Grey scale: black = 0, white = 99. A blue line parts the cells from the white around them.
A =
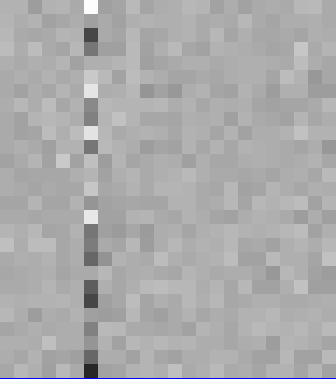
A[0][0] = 69
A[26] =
[65, 71, 68, 62, 72, 66, 15, 63, 64, 69, 70, 68, 74, 66, 68, 72, 66, 67, 64, 69, 69, 64, 70, 63]
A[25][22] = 63
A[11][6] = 74
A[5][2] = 66
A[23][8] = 71
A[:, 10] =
[64, 69, 64, 63, 62, 69, 58, 70, 65, 69, 61, 66, 66, 66, 64, 70, 60, 61, 66, 68, 72, 64, 64, 66, 69, 70, 70]
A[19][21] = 68
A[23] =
[64, 66, 68, 66, 67, 67, 50, 72, 71, 66, 66, 65, 66, 63, 70, 68, 65, 69, 72, 70, 69, 71, 68, 72]
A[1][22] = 68
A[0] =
[69, 69, 61, 69, 70, 66, 98, 62, 64, 72, 64, 67, 68, 71, 70, 63, 67, 63, 66, 67, 66, 71, 72, 66]
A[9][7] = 71
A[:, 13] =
[71, 69, 69, 65, 68, 64, 67, 69, 68, 69, 69, 62, 72, 69, 69, 69, 64, 67, 66, 70, 71, 71, 69, 63, 70, 67, 66]
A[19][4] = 64
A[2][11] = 65
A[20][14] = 67
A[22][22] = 69
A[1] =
[70, 67, 69, 63, 65, 67, 62, 66, 63, 68, 69, 68, 68, 69, 66, 67, 66, 71, 66, 64, 67, 67, 68, 66]
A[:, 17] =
[63, 71, 68, 67, 68, 68, 69, 68, 69, 63, 69, 67, 65, 63, 64, 67, 69, 65, 63, 67, 71, 66, 69, 69, 67, 66, 67]
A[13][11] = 70
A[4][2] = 68
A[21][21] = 66
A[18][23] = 75
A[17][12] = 71
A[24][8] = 63
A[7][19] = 63
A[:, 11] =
[67, 68, 65, 68, 64, 67, 63, 71, 65, 68, 64, 68, 68, 70, 64, 66, 67, 67, 73, 66, 73, 68, 62, 65, 71, 65, 68]
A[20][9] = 68
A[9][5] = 73
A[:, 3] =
[69, 63, 66, 66, 67, 69, 65, 73, 71, 73, 62, 63, 65, 66, 64, 66, 64, 73, 69, 68, 70, 69, 67, 66, 74, 63, 62]
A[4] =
[68, 66, 68, 67, 70, 63, 68, 68, 70, 72, 62, 64, 66, 68, 68, 66, 67, 68, 68, 67, 66, 73, 67, 65]
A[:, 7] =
[62, 66, 66, 62, 68, 72, 67, 71, 70, 71, 72, 61, 63, 65, 63, 63, 62, 66, 57, 71, 68, 62, 61, 72, 69, 67, 63]
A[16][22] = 63
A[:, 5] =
[66, 67, 69, 71, 63, 68, 66, 69, 67, 73, 69, 63, 68, 65, 69, 66, 69, 67, 67, 66, 68, 68, 69, 67, 67, 62, 66]
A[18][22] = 64

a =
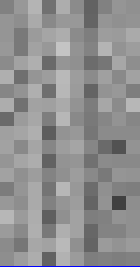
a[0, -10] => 50
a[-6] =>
[48, 58, 66, 45, 71, 59, 42, 56, 50, 49]
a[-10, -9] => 64
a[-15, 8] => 65
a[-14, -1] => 63
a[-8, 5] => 58
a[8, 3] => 49
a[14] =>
[59, 55, 66, 50, 58, 61, 39, 57, 25, 55]
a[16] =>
[60, 53, 68, 47, 68, 63, 40, 51, 51, 56]
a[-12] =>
[67, 44, 63, 62, 66, 57, 48, 65, 54, 71]
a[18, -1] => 50
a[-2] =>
[54, 46, 65, 63, 72, 56, 39, 60, 57, 60]
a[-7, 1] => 56
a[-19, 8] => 58
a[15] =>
[71, 60, 67, 37, 56, 63, 49, 50, 57, 56]
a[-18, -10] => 58
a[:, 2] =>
[70, 66, 60, 63, 68, 58, 68, 63, 65, 68, 64, 67, 61, 66, 66, 67, 68, 65, 67]
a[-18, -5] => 59
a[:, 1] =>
[59, 55, 47, 47, 63, 43, 57, 44, 60, 64, 53, 64, 56, 58, 55, 60, 53, 46, 61]
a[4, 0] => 54
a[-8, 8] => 53
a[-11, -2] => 57
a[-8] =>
[58, 64, 67, 38, 57, 58, 44, 54, 53, 53]
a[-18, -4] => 39
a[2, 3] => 64
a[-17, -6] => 67
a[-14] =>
[68, 43, 58, 61, 72, 61, 54, 62, 53, 63]
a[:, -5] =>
[54, 59, 54, 57, 56, 61, 60, 57, 53, 59, 64, 58, 61, 59, 61, 63, 63, 56, 60]

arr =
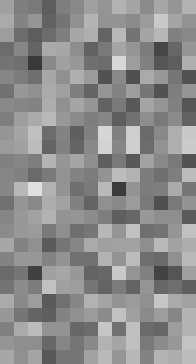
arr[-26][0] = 62
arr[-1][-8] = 63
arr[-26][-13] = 49
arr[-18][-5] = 44
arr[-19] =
[53, 52, 51, 67, 56, 64, 58, 38, 47, 34, 64, 58, 50, 33]
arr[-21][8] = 53
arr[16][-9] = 43
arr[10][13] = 79
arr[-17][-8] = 50
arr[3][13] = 58
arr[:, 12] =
[58, 64, 50, 40, 36, 46, 49, 50, 54, 68, 68, 47, 49, 66, 47, 55, 58, 63, 56, 33, 43, 66, 52, 61, 59, 67]
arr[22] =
[59, 46, 39, 37, 51, 56, 60, 54, 75, 62, 54, 61, 52, 70]
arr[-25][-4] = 60
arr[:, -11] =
[36, 38, 42, 66, 53, 65, 66, 67, 72, 42, 39, 70, 47, 69, 67, 69, 47, 35, 51, 62, 75, 35, 37, 57, 40, 34]
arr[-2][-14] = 58
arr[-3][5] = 40
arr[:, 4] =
[49, 45, 49, 65, 62, 56, 62, 56, 59, 51, 50, 58, 57, 57, 63, 57, 55, 46, 57, 65, 62, 44, 51, 57, 52, 46]
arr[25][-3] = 70
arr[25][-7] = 72
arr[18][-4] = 43
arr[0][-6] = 69
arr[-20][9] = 61
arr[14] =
[44, 58, 53, 67, 63, 50, 39, 56, 53, 60, 47, 31, 47, 57]
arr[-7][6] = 39
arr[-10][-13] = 59
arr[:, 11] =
[65, 78, 71, 27, 33, 59, 32, 58, 47, 53, 57, 53, 43, 49, 31, 55, 45, 72, 41, 26, 40, 77, 61, 40, 54, 70]
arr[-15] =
[50, 52, 49, 70, 58, 64, 55, 37, 47, 34, 63, 53, 47, 32]
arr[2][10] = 64
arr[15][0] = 52
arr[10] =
[60, 62, 73, 39, 50, 39, 53, 82, 52, 80, 42, 57, 68, 79]
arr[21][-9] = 52

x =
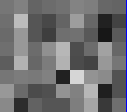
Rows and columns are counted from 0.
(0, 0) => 46
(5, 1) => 48
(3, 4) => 71
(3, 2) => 42
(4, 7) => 59
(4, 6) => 26
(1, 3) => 28
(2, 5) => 44
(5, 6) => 57
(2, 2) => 33
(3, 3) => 56
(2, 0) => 41
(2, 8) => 35
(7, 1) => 17
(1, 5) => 61
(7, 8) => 43
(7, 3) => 33
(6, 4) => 57
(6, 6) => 71
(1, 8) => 26
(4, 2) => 40

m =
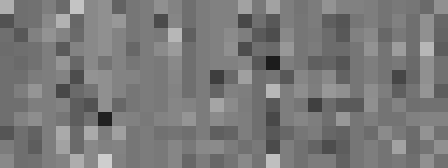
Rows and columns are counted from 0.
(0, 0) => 68
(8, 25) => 46
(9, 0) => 33
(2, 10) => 48
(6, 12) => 51
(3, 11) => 54
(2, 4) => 51
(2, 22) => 47
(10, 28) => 63
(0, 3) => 49
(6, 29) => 45
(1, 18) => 43
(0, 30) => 41
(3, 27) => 45
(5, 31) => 44
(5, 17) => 62
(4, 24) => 33
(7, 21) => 46
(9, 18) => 43
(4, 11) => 47
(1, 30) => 56
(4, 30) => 56
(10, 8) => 51
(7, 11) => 47
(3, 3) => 49
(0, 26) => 49
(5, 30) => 56
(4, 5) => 40
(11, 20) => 49
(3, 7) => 56
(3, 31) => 36
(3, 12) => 60
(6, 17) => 49
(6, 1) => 49

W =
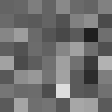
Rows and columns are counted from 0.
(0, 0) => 39
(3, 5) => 63
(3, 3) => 38
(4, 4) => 62
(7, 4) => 34
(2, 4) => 28
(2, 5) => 35
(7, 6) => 63
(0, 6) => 39
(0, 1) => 40
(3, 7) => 31
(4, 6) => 23
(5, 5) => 35
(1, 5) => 50
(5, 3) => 45
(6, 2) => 42
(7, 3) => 45
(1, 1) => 36
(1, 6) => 55

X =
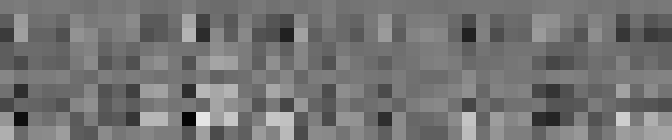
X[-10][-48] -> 47
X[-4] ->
[44, 18, 43, 40, 41, 42, 52, 32, 38, 25, 61, 63, 49, 18, 71, 65, 70, 45, 42, 65, 56, 45, 45, 30, 55, 51, 41, 29, 48, 43, 46, 48, 51, 56, 40, 51, 49, 51, 28, 20, 31, 43, 38, 40, 63, 41, 54, 45]
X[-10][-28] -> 46
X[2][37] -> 39
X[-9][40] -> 48
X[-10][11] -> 43
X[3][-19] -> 46
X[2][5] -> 57
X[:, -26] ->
[46, 42, 37, 42, 41, 48, 45, 39, 49, 54]
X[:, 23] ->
[48, 49, 44, 39, 32, 49, 30, 34, 29, 53]
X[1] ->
[36, 60, 43, 44, 40, 52, 47, 49, 49, 54, 35, 35, 43, 64, 26, 43, 34, 49, 41, 33, 28, 53, 42, 49, 41, 39, 47, 57, 40, 48, 49, 48, 41, 29, 49, 37, 42, 41, 57, 56, 48, 41, 51, 47, 29, 43, 33, 37]
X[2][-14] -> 50
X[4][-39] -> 31
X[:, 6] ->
[44, 47, 53, 51, 54, 41, 52, 56, 48, 34]
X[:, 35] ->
[46, 37, 30, 42, 44, 49, 51, 37, 61, 58]
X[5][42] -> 44
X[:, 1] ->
[48, 60, 62, 42, 29, 46, 18, 40, 6, 41]
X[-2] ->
[58, 6, 47, 43, 50, 35, 48, 33, 35, 21, 71, 71, 52, 2, 89, 62, 77, 40, 49, 77, 75, 35, 49, 29, 58, 57, 40, 18, 54, 40, 41, 44, 54, 76, 38, 61, 52, 56, 18, 14, 31, 50, 32, 39, 80, 47, 68, 56]
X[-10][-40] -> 46
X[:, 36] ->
[45, 42, 40, 45, 46, 46, 49, 44, 52, 49]
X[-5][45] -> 49
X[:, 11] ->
[43, 35, 35, 48, 56, 44, 63, 49, 71, 48]
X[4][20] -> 42
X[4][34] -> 43
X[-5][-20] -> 48
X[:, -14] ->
[46, 49, 50, 45, 43, 45, 40, 45, 38, 44]
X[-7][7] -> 39
